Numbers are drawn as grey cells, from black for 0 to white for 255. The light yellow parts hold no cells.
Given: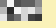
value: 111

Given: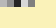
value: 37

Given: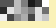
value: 141

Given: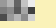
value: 181

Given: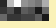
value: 54

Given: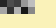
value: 177

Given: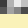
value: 132
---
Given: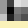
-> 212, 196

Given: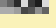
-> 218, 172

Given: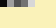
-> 215, 10

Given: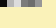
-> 151, 11

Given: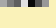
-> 152, 168

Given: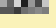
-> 198, 86

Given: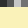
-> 114, 45
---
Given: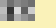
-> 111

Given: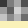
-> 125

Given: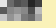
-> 106

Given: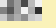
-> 116

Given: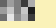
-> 157

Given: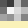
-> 59

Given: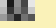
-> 25

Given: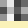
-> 231

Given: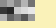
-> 167
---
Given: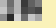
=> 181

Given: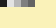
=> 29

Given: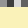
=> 148

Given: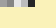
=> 159

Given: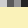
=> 206

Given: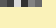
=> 89

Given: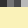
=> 47

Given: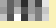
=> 166
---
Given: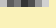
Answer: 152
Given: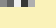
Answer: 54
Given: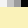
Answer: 156
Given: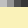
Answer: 79
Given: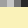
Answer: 115
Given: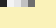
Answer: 193
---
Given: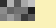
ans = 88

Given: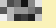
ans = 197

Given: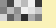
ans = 127

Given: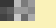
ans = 170

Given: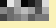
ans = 122

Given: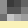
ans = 157

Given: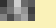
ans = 78

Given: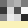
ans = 41

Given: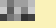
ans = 65
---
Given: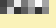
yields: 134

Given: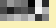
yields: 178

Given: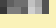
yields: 82

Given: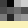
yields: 76

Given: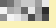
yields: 45

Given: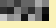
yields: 20

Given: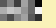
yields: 245
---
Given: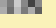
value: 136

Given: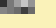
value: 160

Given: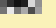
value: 31

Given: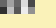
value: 102

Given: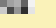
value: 175

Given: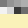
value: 148

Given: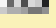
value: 217

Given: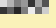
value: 52
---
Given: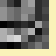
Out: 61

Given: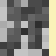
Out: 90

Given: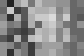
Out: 88

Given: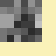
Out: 176

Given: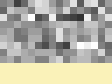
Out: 224
